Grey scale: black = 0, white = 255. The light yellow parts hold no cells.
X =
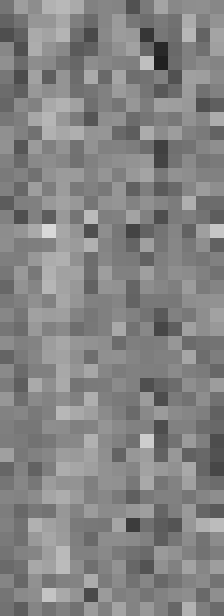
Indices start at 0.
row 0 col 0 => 117
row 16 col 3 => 217
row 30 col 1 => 119
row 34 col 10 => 169
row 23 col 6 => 120
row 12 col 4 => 155
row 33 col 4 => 173
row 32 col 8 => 99
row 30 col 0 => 127
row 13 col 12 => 105
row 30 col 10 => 129
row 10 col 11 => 64
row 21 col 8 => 133
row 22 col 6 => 119
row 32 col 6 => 164
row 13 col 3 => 125
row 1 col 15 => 147
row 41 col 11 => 104
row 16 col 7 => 142
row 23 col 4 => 138
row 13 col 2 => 158
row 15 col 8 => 129
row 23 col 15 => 153
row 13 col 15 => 142
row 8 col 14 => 133
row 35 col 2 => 140
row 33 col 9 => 133
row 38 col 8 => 141
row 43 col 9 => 131
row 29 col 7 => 139
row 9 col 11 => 140
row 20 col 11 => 134
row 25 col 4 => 162
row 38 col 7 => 141
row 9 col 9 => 93
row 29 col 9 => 106
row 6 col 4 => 148
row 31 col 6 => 177
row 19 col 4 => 161

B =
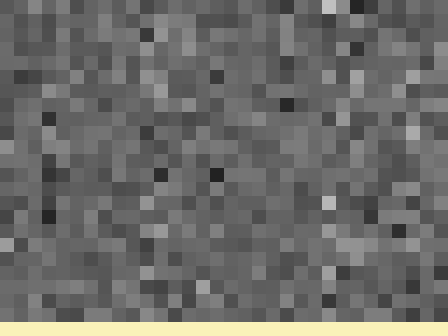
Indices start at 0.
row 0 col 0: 88
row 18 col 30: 119
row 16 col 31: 84
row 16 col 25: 100
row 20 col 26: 87
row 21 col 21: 88
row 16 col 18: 112
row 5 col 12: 91
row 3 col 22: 98
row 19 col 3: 97
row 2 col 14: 92
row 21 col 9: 126
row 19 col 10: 146
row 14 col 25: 76
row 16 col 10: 132
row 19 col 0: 99
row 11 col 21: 118
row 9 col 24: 97
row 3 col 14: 110
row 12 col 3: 52
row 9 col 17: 92
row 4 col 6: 105
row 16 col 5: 92
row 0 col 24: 139
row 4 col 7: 80
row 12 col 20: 117
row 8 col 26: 84
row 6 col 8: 94
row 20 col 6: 112
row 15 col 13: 107
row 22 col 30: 102
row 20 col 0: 107
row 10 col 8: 110
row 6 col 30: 95
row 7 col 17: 112
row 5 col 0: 89
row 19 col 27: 106
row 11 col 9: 93

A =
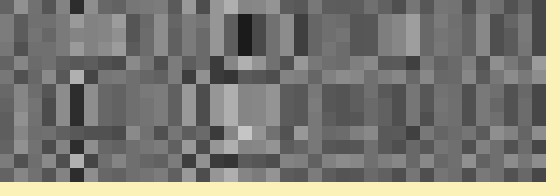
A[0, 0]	99
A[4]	[99, 134, 107, 112, 96, 88, 93, 81, 75, 138, 116, 80, 124, 93, 106, 59, 134, 176, 148, 113, 82, 152, 120, 111, 108, 127, 137, 89, 90, 64, 120, 98, 106, 126, 83, 143, 120, 101, 155]
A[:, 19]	[148, 113, 113, 113, 113, 78, 148, 148, 148, 113, 148, 78, 148]
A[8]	[94, 145, 113, 76, 140, 45, 142, 103, 98, 111, 116, 124, 96, 153, 77, 150, 175, 133, 135, 148, 92, 88, 120, 93, 84, 86, 106, 97, 79, 118, 79, 114, 111, 80, 121, 111, 82, 108, 71]
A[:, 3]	[85, 112, 103, 112, 112, 138, 85, 76, 76, 112, 76, 138, 85]
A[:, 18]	[135, 74, 74, 74, 148, 86, 135, 135, 135, 148, 135, 86, 123]
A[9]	[94, 134, 110, 112, 96, 88, 81, 81, 75, 138, 113, 80, 118, 93, 106, 59, 134, 197, 148, 113, 82, 152, 120, 105, 108, 127, 137, 89, 90, 64, 120, 101, 108, 117, 91, 143, 130, 101, 141]
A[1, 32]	111
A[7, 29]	118
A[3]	[119, 81, 112, 112, 122, 154, 130, 140, 156, 91, 108, 141, 96, 123, 106, 150, 94, 27, 74, 113, 140, 63, 102, 117, 108, 86, 87, 126, 135, 158, 104, 120, 112, 98, 136, 79, 91, 118, 71]
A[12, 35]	111
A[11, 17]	91
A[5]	[119, 81, 103, 138, 88, 176, 69, 118, 121, 111, 102, 97, 124, 62, 145, 59, 53, 91, 86, 78, 131, 127, 102, 129, 140, 135, 112, 126, 135, 104, 136, 104, 105, 135, 91, 119, 140, 121, 141]
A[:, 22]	[120, 102, 102, 102, 120, 102, 120, 124, 120, 120, 120, 97, 124]
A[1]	[124, 92, 112, 112, 122, 154, 130, 133, 156, 85, 105, 141, 101, 123, 116, 150, 94, 27, 74, 113, 140, 63, 102, 111, 108, 86, 87, 126, 135, 158, 104, 123, 111, 98, 136, 79, 101, 121, 71]
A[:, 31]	[117, 123, 117, 120, 98, 104, 114, 117, 114, 101, 117, 104, 117]
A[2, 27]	126
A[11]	[124, 81, 110, 138, 79, 176, 69, 111, 132, 111, 102, 97, 124, 62, 145, 59, 53, 91, 86, 78, 131, 127, 97, 129, 140, 135, 112, 126, 135, 104, 136, 104, 111, 144, 98, 111, 140, 118, 141]
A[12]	[99, 134, 113, 85, 131, 45, 142, 103, 98, 111, 116, 124, 96, 153, 77, 150, 175, 133, 123, 148, 92, 88, 124, 93, 84, 86, 106, 97, 79, 118, 79, 117, 110, 80, 121, 111, 82, 104, 71]
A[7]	[99, 134, 116, 76, 140, 45, 142, 103, 98, 111, 116, 124, 96, 153, 77, 150, 175, 133, 135, 148, 92, 88, 124, 87, 84, 94, 106, 97, 79, 118, 87, 117, 111, 80, 121, 103, 82, 108, 71]
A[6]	[104, 134, 109, 85, 140, 45, 142, 103, 98, 111, 121, 124, 96, 153, 77, 150, 175, 133, 135, 148, 92, 88, 120, 87, 84, 94, 112, 89, 79, 118, 87, 114, 110, 80, 121, 111, 82, 104, 71]
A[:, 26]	[112, 87, 87, 87, 137, 112, 112, 106, 106, 137, 112, 112, 106]

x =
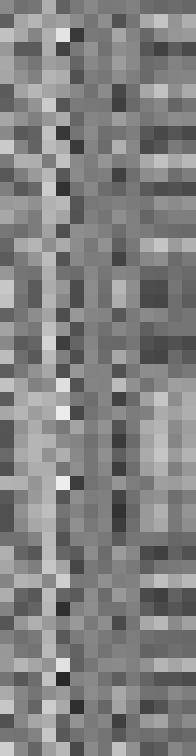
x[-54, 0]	138
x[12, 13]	126
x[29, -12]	157
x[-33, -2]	111
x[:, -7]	[121, 142, 119, 114, 124, 119, 139, 119, 129, 111, 108, 149, 127, 109, 123, 117, 127, 145, 125, 118, 112, 109, 131, 113, 105, 108, 131, 130, 134, 127, 146, 133, 144, 135, 123, 128, 129, 132, 121, 108, 112, 144, 108, 115, 142, 121, 115, 137, 114, 129, 103, 133, 116, 117]
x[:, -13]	[112, 165, 168, 90, 133, 145, 163, 121, 145, 89, 132, 175, 126, 89, 156, 140, 110, 168, 122, 117, 121, 114, 117, 131, 92, 110, 120, 164, 167, 181, 146, 156, 170, 145, 177, 124, 145, 137, 113, 101, 140, 178, 101, 87, 151, 112, 120, 181, 87, 134, 130, 135, 115, 137]
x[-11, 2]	100
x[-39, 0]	167
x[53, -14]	206
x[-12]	[174, 101, 88, 188, 101, 90, 140, 108, 153, 134, 74, 64, 98, 80]
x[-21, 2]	173
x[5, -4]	106
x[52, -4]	110
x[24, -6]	104
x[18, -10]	84
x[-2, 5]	113
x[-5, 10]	114
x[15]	[167, 140, 124, 180, 164, 83, 127, 117, 143, 128, 102, 119, 127, 127]
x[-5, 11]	113
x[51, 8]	63
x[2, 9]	131
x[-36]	[92, 122, 149, 188, 84, 136, 124, 125, 67, 112, 135, 142, 108, 121]
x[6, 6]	114
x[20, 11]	76
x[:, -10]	[97, 160, 228, 67, 152, 173, 153, 85, 171, 56, 172, 193, 88, 50, 184, 164, 80, 170, 84, 113, 151, 136, 78, 147, 62, 127, 80, 223, 162, 235, 120, 138, 174, 117, 237, 86, 116, 105, 83, 102, 164, 206, 101, 48, 128, 89, 120, 225, 40, 154, 169, 99, 88, 183]
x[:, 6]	[136, 117, 121, 146, 136, 125, 114, 120, 133, 139, 132, 125, 123, 135, 120, 127, 138, 120, 124, 135, 140, 139, 133, 126, 133, 138, 130, 132, 110, 115, 127, 113, 118, 118, 115, 125, 113, 120, 130, 140, 121, 122, 140, 142, 122, 134, 132, 119, 137, 140, 127, 122, 126, 138]
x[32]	[105, 170, 181, 145, 174, 137, 118, 144, 95, 121, 170, 197, 155, 179]
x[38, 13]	107
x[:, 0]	[138, 96, 193, 153, 168, 166, 91, 96, 166, 137, 202, 123, 88, 127, 153, 167, 119, 103, 92, 150, 199, 193, 98, 163, 137, 188, 94, 194, 92, 167, 85, 84, 105, 81, 178, 89, 80, 81, 113, 175, 165, 132, 174, 131, 86, 128, 152, 153, 116, 170, 199, 82, 117, 206]
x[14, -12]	144
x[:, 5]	[120, 139, 57, 121, 101, 81, 135, 123, 102, 117, 58, 137, 139, 116, 85, 83, 142, 140, 136, 108, 76, 76, 152, 81, 101, 78, 151, 83, 120, 71, 164, 132, 137, 143, 60, 143, 131, 144, 128, 91, 70, 121, 90, 130, 153, 124, 99, 97, 132, 112, 47, 147, 113, 73]

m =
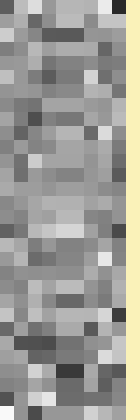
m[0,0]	94
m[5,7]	111
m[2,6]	149
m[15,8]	147
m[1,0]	158
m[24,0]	169
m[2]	[205, 155, 134, 90, 89, 89, 149, 148, 157]
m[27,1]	135
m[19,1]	145
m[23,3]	128
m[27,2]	165
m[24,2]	80
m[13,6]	153
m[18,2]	107
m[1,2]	103
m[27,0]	130
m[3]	[126, 141, 184, 158, 172, 172, 170, 102, 143]
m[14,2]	166
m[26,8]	88
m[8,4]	119
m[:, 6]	[179, 139, 149, 170, 140, 211, 179, 154, 166, 106, 156, 148, 150, 153, 162, 134, 161, 139, 157, 172, 148, 140, 181, 89, 144, 131, 169, 163, 113, 209]
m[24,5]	114
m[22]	[196, 135, 191, 162, 182, 182, 181, 214, 60]
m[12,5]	131
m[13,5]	158
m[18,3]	117
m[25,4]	122
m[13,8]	133
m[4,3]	117
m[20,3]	163
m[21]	[165, 144, 176, 136, 104, 104, 140, 122, 169]
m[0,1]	188
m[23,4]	170
